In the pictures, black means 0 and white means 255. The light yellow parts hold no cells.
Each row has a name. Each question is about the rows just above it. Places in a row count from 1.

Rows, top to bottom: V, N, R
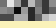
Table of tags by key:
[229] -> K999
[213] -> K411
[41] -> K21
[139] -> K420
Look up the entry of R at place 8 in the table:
K411
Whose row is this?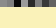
N
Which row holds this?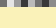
V
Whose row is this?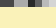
R

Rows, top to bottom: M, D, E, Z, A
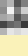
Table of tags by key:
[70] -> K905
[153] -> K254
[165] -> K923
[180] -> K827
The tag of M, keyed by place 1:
K254
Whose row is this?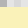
A
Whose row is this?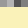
M
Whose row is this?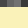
Z

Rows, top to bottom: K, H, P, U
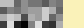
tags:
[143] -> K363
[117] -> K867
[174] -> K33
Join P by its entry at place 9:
K363
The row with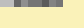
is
K
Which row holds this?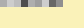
P
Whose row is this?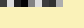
U

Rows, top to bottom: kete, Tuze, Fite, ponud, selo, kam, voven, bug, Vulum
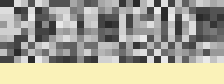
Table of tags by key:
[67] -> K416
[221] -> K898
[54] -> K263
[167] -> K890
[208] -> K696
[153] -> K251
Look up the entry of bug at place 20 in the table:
K696
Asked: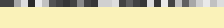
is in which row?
Vulum
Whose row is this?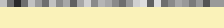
bug
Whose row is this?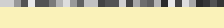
Fite
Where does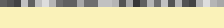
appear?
voven
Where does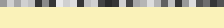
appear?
ponud

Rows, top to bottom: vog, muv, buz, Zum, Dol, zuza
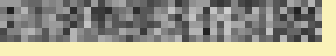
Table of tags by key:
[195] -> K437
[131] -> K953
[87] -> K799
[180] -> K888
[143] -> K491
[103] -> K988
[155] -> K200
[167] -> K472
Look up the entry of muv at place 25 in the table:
K437
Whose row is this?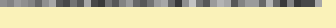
buz
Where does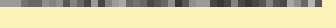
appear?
vog
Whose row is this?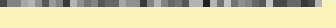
Dol
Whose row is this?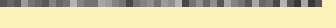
zuza

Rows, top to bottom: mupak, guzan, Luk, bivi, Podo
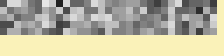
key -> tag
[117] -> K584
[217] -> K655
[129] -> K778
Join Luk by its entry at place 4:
K778
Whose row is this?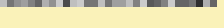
guzan
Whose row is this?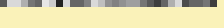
mupak

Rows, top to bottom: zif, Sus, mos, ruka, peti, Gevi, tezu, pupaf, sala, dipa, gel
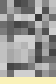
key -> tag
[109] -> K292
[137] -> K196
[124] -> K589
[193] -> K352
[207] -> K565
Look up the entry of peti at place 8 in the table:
K565
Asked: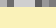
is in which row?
gel
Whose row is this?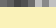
ruka
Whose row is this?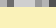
Gevi

